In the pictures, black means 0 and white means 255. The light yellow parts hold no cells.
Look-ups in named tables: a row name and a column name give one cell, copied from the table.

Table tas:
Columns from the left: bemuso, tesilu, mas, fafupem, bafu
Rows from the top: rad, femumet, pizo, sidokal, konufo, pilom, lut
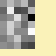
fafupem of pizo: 128
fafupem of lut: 80
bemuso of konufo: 146
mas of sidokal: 164
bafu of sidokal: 182
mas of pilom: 200

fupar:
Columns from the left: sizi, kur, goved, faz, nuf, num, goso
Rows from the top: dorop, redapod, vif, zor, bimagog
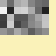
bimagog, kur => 126
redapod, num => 103
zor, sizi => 60
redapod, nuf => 171
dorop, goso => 102
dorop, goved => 169
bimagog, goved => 168
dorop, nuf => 133
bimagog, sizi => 148
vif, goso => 194
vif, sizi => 65
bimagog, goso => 142
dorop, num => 111
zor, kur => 206
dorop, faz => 182
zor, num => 151
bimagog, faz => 137

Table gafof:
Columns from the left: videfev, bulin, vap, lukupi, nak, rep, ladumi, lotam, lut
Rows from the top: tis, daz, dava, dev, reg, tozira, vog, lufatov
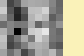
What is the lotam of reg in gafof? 120
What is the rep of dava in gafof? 200
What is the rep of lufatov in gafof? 172
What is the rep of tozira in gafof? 209
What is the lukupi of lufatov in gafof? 70
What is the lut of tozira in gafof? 109
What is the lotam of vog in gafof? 104
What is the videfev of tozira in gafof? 194
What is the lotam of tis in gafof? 133
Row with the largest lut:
dev

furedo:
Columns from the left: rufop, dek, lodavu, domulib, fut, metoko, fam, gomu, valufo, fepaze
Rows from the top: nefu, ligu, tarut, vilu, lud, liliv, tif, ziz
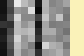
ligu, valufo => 141
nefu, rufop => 19
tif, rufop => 21
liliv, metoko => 55
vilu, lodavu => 188
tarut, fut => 136
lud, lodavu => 187
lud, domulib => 180
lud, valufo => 134
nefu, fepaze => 163
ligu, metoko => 9

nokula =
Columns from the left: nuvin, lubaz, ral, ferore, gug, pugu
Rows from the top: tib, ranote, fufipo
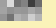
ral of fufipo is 178
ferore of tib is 130
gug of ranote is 168
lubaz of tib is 218
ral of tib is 113
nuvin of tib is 160
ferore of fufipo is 166
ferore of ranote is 150
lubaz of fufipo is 115

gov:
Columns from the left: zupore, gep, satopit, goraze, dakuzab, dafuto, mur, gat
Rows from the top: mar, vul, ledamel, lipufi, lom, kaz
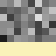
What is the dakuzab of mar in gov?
70
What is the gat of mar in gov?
130
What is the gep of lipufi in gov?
140
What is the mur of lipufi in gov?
171
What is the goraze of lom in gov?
138
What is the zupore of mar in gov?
148
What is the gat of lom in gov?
153
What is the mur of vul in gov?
150
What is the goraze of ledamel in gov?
146
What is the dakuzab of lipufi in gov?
107
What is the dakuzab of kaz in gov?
134
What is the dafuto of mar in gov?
206
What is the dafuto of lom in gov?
69
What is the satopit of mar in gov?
186
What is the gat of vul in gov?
193
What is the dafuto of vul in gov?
87
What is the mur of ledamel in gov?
157
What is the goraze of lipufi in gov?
129
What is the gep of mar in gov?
132
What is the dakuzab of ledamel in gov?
117
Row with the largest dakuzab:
lom

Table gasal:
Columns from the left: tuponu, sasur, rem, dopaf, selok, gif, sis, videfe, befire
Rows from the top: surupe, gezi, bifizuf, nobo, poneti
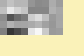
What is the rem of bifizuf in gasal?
109
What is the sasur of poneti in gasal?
54
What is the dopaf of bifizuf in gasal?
124
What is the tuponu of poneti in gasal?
128
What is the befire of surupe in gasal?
156
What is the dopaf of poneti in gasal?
97
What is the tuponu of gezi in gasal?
192
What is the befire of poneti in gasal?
157
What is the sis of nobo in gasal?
161
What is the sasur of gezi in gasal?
232
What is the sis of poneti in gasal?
201
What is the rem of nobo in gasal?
164
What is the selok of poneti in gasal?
229
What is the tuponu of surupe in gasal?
176
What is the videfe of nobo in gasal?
151
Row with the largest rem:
gezi

